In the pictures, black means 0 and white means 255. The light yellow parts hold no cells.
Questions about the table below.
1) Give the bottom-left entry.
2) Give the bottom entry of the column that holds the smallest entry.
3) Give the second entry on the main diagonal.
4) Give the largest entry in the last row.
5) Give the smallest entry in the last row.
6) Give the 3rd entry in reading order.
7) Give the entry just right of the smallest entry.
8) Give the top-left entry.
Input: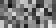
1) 200
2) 215
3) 115
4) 229
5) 32
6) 44
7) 85
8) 70

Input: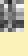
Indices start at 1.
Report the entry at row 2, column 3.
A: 91
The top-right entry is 133
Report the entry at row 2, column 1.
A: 104
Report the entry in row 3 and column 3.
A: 91
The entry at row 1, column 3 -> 38
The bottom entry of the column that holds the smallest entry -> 91
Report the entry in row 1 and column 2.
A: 104
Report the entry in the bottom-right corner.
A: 217
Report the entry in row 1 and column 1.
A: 203
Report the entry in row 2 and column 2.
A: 232

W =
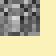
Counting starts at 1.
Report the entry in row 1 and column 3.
132
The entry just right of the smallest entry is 117
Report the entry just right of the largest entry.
204
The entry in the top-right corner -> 117
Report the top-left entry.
162
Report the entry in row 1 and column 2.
47
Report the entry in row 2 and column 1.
117
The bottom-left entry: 104
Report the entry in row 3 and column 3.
104
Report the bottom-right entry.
148
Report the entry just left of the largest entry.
162
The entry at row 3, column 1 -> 76
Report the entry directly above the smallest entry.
104
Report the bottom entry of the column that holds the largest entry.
76
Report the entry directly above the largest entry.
117
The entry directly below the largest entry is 178
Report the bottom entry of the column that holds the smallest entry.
148

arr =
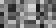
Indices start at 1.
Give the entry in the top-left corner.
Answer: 199
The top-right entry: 100
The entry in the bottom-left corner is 26
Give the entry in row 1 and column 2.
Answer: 115
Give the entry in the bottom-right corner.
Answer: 129
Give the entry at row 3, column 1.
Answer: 144
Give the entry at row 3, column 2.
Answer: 144
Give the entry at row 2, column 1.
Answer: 115
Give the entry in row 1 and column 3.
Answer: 115
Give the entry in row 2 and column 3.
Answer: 54

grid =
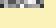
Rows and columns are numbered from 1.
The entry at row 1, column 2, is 179
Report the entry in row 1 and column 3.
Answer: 86
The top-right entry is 138
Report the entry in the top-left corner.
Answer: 138
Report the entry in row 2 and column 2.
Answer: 191
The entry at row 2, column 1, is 44

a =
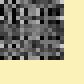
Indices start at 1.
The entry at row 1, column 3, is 162
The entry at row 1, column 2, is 34
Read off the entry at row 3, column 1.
4
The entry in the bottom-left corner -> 4
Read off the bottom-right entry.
65
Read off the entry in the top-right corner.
199
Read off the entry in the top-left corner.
186
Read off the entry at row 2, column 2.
135
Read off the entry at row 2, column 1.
20
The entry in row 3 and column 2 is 119
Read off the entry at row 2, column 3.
65

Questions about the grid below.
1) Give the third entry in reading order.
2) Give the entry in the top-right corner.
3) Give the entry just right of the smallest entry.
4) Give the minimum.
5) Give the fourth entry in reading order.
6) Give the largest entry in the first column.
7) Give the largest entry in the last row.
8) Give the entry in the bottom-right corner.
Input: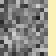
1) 112
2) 150
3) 175
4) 30
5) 96
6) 175
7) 175
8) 124

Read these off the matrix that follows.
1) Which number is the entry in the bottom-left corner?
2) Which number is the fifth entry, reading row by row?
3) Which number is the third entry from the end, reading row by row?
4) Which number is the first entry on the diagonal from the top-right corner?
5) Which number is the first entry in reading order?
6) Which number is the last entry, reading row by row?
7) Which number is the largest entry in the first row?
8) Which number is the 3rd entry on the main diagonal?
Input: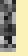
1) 165
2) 95
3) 151
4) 36
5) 66
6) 177
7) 165
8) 107

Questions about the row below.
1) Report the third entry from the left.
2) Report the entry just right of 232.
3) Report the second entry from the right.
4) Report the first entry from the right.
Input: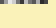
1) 232
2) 204
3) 45
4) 71

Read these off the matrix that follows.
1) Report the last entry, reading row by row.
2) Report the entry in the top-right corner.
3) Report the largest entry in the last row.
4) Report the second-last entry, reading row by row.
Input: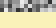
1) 189
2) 205
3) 233
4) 220

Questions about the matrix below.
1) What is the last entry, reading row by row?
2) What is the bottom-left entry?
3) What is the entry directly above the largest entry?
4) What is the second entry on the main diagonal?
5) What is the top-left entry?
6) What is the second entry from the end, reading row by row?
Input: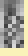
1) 136
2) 191
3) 204
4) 110
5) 148
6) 80

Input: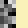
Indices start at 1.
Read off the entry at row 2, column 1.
167
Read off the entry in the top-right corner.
179
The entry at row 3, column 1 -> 69
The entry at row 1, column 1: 154
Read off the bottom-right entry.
6
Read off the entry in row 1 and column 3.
222

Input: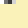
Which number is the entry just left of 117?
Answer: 255
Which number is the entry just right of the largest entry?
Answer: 117

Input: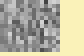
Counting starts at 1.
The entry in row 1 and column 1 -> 182
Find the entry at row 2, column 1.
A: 122
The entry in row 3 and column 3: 182
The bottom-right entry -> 166
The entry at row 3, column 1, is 108
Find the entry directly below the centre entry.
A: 108
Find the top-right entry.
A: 197
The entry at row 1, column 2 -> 150
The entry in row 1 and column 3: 166
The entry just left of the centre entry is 166
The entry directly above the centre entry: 108
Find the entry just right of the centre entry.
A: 166
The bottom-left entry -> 150
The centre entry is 108
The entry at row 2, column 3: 197
